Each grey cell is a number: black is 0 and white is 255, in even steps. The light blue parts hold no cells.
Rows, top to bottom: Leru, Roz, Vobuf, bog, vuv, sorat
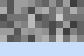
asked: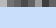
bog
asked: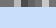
Vobuf
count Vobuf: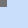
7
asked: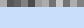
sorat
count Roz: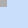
3
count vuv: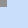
2

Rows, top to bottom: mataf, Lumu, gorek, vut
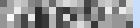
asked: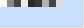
gorek
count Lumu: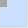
4
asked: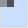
vut
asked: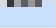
gorek
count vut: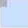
4
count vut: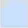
1

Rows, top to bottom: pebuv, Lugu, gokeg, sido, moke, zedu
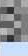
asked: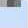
gokeg
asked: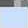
sido
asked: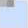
moke
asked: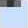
zedu
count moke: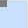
1
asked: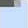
sido

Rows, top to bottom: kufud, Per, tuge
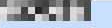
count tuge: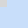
3
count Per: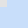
2
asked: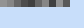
kufud
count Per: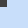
1
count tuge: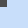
2

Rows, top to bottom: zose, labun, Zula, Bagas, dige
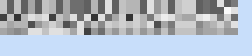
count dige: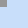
9
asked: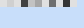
Zula

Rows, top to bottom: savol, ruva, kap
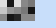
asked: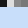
savol
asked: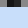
kap
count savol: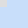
2
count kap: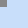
3
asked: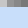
ruva

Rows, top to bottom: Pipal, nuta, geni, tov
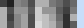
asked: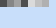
tov
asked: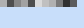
tov
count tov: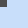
2
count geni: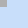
2

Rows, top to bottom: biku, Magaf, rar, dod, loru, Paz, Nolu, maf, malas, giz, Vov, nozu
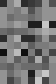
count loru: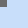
3
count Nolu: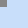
2
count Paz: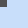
1
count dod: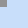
2
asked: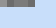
rar
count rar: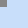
0

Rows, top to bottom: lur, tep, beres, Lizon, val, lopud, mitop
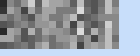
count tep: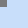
4
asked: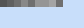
lopud
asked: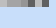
lur

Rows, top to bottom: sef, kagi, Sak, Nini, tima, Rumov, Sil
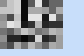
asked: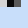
sef
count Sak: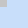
1
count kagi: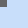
1
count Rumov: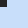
4
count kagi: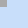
3
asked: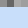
Sil

